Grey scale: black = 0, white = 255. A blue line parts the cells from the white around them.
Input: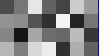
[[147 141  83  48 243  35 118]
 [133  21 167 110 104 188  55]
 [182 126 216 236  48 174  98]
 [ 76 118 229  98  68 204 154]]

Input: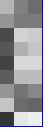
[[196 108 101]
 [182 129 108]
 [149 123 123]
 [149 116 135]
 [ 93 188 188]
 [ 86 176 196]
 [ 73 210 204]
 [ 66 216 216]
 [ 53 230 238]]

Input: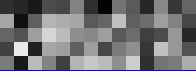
[[ 47  39  24  76  70 130  47   3 116  89  39 136  55 101]
 [ 63 233  32 166 158  95 158  70 123 143  55 193 151  82]
 [166  16  95 179 172 166  89 101 193  95 108 158 130  70]
 [101  82 158 213 187 143 136 158  89 108  63  76 151  39]
 [123  24 187 130  63 179 199 187 143 206  47 116 123 172]]

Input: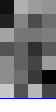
[[ 82  97  47  89]
 [140 110  55   2]
 [140  97  69 156]
 [ 33 132  76 110]
 [163 118 118 126]
 [ 18 176 156 148]
 [199  82 184  69]]

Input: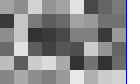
[[141 197  50  58  72 128 128  58 154]
 [106 226  93  66  86  79 204 148 100]
 [ 58 197 122  93 106 162 154 114 114]
 [134 169 141 128 154 232 176 204 211]
 [189  93 204 219 169  50 114  50 106]
 [162 141 211 148 162 226  72 100 122]]

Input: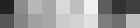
[[ 86 133 161 168 203 210 224 125 110 191]
 [ 34 141 184 168 217 191 240  94  50  64]]

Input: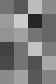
[[155 202  38 102]
 [ 73 116  80 168]
 [139 161  88 131]
 [147 161 116 102]
 [116  88 189 139]
 [ 65 116 195 123]]

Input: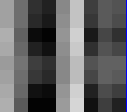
[[175  90   3   3 155 214  17  62  33]
 [175  97  11   3 149 208  25  70  48]
 [169 104  17  11 149 208  33  76  62]
 [169 104  33  17 142 201  48  83  70]
 [161 110  41  25 142 195  55  90  76]
 [161 110  48  33 136 195  62  90  83]
 [161 110  55  41 136 188  70  97  90]
 [155 116  62  48 136 188  83  97  97]]
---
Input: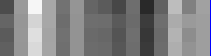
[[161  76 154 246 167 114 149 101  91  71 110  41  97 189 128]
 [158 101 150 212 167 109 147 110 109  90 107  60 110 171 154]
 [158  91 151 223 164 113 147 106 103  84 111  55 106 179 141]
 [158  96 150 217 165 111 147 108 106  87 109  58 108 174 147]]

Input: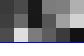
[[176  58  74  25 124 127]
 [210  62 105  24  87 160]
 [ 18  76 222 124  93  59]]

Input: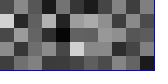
[[127  76 137  86  26 115  54  27  69 131  62]
 [ 75 209  39  96 178  35 157 170 143  62 138]
 [ 92  72 155 100  46   6  98  96 152 143  86]
 [128 140  55 110 139  71 209 136 137  45  69]
 [ 26  62 112 129  59  60  69  94  75 133 100]]

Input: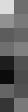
[[109 220]
 [121 145]
 [101  92]
 [128 111]
 [ 81  29]
 [ 76  11]
 [ 81 101]
 [121  53]]

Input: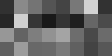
[[ 50  49 138 116  84  68 120 210]
 [ 75  38 208  54  25  52  31 102]
 [107 151  99 126 146 164 109  73]
 [ 87  95 156 104 106 122  96  67]]

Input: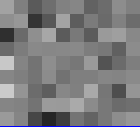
[[128 162 127  90 110 129 134  98 108 141]
 [108 143 151  52  87 163  93 123 106 129]
 [136  47 106 143 167  91 121  91 154 159]
 [140 106 124 137 135 136 137 125 120  96]
 [126 200 132 115 142 126 119 154  83 107]
 [138 134 127 116 140 114 127 127 134 132]
 [149 202 148 108  94 135 128 169 118  78]
 [111 133 130 115 155 154 170 139 120 107]
 [151 154 133  70  37  61 116  99 120 141]]
